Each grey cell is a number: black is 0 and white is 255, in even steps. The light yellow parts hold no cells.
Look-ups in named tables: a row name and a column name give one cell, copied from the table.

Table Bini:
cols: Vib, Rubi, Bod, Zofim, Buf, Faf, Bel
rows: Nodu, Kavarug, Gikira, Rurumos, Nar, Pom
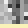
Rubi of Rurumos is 174
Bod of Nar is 168
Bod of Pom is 199
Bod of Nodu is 145
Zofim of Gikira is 114
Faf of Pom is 167
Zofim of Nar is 189
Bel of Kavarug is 141
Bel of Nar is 61
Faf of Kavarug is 161
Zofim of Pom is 114
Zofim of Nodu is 114
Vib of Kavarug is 182
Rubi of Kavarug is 197
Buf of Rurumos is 113
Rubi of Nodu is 238
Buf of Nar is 86
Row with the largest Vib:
Rurumos

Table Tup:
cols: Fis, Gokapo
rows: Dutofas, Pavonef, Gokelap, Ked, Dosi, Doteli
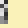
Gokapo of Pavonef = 204
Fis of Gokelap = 214
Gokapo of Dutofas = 45
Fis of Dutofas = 231
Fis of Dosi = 146
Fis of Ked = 225
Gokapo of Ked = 48
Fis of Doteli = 145
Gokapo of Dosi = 70
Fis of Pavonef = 76
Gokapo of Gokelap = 94
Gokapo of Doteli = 127
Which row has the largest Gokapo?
Pavonef

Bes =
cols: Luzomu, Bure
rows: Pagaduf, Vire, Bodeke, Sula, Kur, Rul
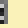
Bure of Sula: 122
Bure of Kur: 117
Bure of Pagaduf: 124
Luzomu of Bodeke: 26
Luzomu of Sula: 42
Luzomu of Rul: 30
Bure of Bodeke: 120
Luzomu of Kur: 194
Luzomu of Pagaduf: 113
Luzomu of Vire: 203
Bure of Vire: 113
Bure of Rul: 117

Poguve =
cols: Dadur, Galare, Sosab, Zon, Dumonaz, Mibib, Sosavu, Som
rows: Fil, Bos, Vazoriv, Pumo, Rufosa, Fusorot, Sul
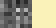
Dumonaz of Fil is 32
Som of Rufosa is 91
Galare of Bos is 98
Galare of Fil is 75
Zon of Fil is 106
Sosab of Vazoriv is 90
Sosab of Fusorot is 74
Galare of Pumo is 58

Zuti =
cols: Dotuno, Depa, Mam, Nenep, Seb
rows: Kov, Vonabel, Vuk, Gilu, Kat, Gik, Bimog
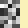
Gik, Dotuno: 126
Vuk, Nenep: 225
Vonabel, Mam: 25
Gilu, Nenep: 195
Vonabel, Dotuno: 249
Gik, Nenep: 150
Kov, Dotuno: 92
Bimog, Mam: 196
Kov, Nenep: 91
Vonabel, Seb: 211
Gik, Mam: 238
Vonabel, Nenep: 160
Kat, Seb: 208
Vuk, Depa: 68
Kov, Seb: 106
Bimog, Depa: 186
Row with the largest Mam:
Gik

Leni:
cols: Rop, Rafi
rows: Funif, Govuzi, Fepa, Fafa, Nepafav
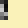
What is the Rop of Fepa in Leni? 205
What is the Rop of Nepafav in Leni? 99
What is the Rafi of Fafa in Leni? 168
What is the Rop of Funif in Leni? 60
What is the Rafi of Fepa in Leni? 22
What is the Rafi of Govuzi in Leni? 13
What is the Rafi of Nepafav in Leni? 48
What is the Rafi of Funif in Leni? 29
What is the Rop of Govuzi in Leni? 176
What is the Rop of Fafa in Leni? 129
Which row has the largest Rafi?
Fafa

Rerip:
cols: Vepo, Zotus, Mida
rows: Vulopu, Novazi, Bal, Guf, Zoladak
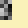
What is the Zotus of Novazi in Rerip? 158
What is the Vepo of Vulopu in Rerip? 148
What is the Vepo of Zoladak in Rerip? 86
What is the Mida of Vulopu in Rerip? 183
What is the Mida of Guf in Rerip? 63
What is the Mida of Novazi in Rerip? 13
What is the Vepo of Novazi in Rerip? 64

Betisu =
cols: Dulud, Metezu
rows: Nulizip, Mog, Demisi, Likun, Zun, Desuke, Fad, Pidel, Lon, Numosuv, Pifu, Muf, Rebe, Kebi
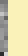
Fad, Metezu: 139
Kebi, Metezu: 213
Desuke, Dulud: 143
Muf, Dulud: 140
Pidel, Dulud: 153
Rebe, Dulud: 135
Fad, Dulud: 134
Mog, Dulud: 145
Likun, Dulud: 195
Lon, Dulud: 155
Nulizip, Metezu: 121
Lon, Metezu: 139
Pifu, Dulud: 138
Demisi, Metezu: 140
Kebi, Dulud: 45
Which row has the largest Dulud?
Likun

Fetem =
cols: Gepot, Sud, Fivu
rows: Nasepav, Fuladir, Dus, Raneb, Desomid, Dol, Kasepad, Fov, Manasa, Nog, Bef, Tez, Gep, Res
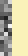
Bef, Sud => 141
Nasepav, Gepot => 134
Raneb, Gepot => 95
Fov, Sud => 45
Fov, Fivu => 107
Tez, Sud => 120
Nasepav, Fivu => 215
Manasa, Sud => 224
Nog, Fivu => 127
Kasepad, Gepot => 149
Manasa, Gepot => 101
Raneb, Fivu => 89
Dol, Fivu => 91
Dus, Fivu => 159
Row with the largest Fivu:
Kasepad

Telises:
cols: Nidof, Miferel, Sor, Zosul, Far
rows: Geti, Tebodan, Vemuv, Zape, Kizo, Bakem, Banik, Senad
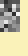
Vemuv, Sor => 46
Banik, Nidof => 182
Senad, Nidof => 57
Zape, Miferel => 190
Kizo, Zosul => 182
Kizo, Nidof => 154
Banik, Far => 141
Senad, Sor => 106
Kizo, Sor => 139
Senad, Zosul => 113
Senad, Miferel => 177
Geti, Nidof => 113
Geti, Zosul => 87
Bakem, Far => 107
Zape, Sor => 195
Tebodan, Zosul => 231
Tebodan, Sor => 88
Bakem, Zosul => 135
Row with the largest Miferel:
Bakem

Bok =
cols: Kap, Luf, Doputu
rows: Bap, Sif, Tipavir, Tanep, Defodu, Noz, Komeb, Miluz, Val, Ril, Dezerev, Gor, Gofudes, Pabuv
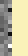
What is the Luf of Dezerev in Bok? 146
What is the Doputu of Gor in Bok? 252
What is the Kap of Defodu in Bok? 100
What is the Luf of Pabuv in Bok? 118
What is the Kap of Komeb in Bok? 106
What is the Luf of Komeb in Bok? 121
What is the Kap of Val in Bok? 142
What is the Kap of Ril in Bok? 107

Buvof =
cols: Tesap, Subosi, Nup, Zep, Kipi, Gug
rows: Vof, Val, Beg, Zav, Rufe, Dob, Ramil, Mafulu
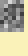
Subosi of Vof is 144
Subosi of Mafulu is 163
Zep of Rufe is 64
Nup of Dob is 99
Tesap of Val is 148
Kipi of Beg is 154
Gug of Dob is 102
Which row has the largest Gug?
Vof

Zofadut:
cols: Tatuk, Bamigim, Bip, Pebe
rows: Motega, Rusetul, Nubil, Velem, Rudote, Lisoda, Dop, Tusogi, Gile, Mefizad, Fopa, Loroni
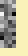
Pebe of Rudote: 171
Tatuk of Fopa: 173
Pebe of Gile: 45
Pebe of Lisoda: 130
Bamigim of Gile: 92
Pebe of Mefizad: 147
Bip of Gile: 101
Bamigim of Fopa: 94

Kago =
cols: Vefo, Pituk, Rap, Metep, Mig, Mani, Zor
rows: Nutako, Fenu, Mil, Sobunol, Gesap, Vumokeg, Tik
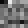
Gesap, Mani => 148
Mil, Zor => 83
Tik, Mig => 110
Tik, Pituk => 104
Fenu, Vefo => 94
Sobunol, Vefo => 112
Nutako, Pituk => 40
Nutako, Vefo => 7
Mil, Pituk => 132
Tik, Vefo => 81
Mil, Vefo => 114
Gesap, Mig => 102
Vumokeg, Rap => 51
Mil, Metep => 146
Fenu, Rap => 171
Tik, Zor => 111
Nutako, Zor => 165
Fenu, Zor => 130
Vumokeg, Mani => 19
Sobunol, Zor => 103

